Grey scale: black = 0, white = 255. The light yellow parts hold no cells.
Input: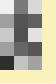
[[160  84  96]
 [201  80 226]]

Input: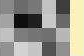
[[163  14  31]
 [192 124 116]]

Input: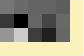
[[ 56   0 102]
 [149 203  61]]

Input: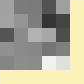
[[163 149 125]
 [ 84 139 178]]

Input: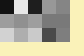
[[157 144 158]
 [210 174 202]]

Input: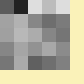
[[162 178 135]
 [160 184 172]]
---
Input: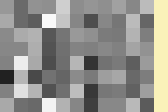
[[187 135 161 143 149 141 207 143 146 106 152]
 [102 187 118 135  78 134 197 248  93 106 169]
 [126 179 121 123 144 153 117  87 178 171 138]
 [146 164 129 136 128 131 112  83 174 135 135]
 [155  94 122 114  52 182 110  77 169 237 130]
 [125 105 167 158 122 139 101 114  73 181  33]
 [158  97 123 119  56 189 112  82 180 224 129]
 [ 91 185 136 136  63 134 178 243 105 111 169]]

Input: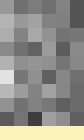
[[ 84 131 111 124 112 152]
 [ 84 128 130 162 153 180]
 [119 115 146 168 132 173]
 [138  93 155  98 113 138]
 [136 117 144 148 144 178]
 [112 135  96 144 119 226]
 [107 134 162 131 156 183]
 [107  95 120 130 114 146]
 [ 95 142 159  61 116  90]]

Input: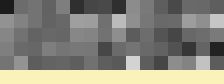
[[ 94 104 105  73  94 121 140  47  73  70  47 126  98 115 108  28]
 [197 143 157 106 105 119 143 187 112 157 159 104  99 115 130 146]
 [122 109 104  70  84 109  92 142 114 132 135 102 104  99 114 134]
 [ 34 100  54  82  98 105 116 107  71 119 120 117 126 103 106 127]
 [ 92 194 131 141  70  93 211  89  94 113  94 101  99  93 147 116]]

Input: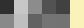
[[ 65  82 140 199  47]
 [115 116  98 191 137]]

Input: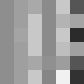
[[ 85 200 139 169 159 142]
 [164 179 139 200 159 142]
 [ 43 200 139 200 164 142]
 [161 190 139 200 159 142]
 [ 85 157 144 167 159 142]
 [ 50 241 134 200 159 142]]

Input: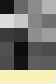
[[179 139 104  18]
 [112 134 200 219]
 [158 143  51  59]
 [ 77  83  13  81]
 [ 92  94  20  76]]
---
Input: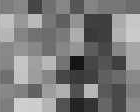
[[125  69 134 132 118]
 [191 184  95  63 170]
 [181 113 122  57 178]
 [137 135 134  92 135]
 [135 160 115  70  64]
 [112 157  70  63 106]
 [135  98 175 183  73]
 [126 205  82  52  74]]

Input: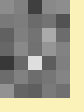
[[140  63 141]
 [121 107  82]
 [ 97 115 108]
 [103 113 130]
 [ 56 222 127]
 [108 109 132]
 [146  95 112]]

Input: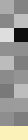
[[172]
 [135]
 [222]
 [144]
 [188]
 [139]
 [121]
 [155]
 [142]]

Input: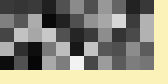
[[ 58  58  81  79 100  56]
 [128 172  33 146 215 178]
 [ 69 167  81  59  52 178]
 [179  14 190 195  79  92]
 [ 12   6 125  71  91 117]]

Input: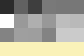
[[ 43  62 119]
 [253 175 189]
 [131 158 202]]

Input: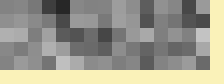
[[131 120  39 130 157  93 134 154]
 [143 138  73 152 159  82 116  74]
 [176 126  91 108 117 169 146 195]
 [136 142 157 106 141 100 101 168]
 [131 143 191 139 126  91 141 106]]
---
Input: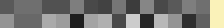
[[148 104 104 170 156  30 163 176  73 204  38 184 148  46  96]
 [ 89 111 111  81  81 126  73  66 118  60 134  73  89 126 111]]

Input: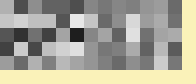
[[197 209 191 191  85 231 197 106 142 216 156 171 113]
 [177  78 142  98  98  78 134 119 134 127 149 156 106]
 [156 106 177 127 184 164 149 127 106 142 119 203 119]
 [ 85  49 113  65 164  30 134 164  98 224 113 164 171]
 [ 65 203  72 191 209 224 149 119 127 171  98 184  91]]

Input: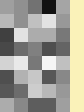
[[211 233 120 245 192]
 [184 144 192 226 152]
 [172 136  93  93 159]
 [159 144 114  17 165]
 [ 87 108 205 184 152]
 [ 79 178 199  87 136]
 [ 72 108 128  79 100]
 [ 64 226 172 172 120]]

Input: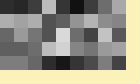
[[174 162 174  82  95 148 180 141 133]
 [125 125 103  45  23  53  75 125  67]
 [103 154 117  82 217 109  67 195  88]
 [ 95  95 109 188 210 133 117 154 162]
 [ 45  39  61 188  53  17  61 109 168]]

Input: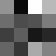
[[147  10 254 185]
 [109  76  82 124]
 [101  54 170 131]
 [ 62  94  23  39]]

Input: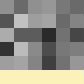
[[172  92  92  42 114  70]
 [158 164 132  63 114 151]
 [144 106 144 151 120 106]
 [ 84 193 158 164 106 132]
 [ 50 187 138  77 120 126]]
